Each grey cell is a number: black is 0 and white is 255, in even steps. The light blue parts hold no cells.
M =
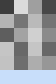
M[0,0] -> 61
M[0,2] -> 159
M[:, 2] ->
[159, 186, 208, 197, 173]
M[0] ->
[61, 219, 159, 72]
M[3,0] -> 197
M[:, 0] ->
[61, 180, 94, 197, 194]
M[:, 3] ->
[72, 116, 139, 104, 151]

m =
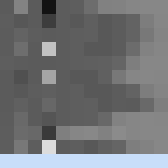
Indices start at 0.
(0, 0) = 91
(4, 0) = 94
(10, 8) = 101
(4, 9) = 126
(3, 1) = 110
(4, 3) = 91
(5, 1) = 80
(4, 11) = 135
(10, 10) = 130
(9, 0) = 93
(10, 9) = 126
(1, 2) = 91
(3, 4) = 92
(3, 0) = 92
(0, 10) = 135
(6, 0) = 91
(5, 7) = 96
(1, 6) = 95
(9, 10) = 135
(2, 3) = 91
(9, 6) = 136
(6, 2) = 93
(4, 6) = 95
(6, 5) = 94
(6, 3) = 95
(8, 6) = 95
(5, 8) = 120
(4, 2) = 91
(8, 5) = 94
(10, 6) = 88
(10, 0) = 93
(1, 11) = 134
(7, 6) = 95
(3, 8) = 92
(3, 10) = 130

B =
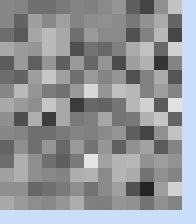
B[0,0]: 135
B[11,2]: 142
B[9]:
[135, 132, 111, 111, 122, 132, 128, 138, 149, 94, 68, 144, 194]
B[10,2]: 111
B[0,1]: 132
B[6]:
[135, 186, 150, 124, 113, 153, 216, 149, 191, 183, 130, 157, 132]
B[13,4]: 122
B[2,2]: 166
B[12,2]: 142
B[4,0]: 92
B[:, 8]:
[149, 138, 138, 128, 75, 149, 191, 117, 117, 149, 96, 180, 180, 159, 149]
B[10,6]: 115
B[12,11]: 144
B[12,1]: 175
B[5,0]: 109
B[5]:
[109, 99, 158, 198, 159, 111, 153, 133, 149, 81, 130, 171, 85]
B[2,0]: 109
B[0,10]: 68
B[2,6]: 153
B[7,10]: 209
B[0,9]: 94
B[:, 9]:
[94, 120, 81, 171, 158, 81, 183, 183, 120, 94, 145, 183, 171, 81, 145]
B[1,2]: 158
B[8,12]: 101
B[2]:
[109, 89, 166, 186, 168, 111, 153, 138, 138, 81, 130, 184, 70]
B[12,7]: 138
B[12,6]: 178
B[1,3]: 136
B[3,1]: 154
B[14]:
[169, 154, 142, 136, 150, 173, 128, 127, 149, 145, 115, 144, 132]

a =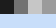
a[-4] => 28
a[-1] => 155

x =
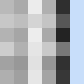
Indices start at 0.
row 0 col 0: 185
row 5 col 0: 175
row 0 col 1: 170
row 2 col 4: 35
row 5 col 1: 160
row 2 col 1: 166
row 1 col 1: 190
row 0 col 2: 236
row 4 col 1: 152

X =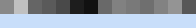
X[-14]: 136
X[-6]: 129
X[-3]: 130
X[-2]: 148

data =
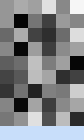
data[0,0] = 150
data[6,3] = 128
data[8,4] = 188
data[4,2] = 192
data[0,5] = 246
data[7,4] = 137
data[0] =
[150, 171, 160, 224, 136, 246]
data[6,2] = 34
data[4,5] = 6
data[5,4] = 47
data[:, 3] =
[224, 64, 46, 62, 125, 165, 128, 61, 80]
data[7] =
[133, 9, 164, 61, 137, 166]
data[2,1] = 172
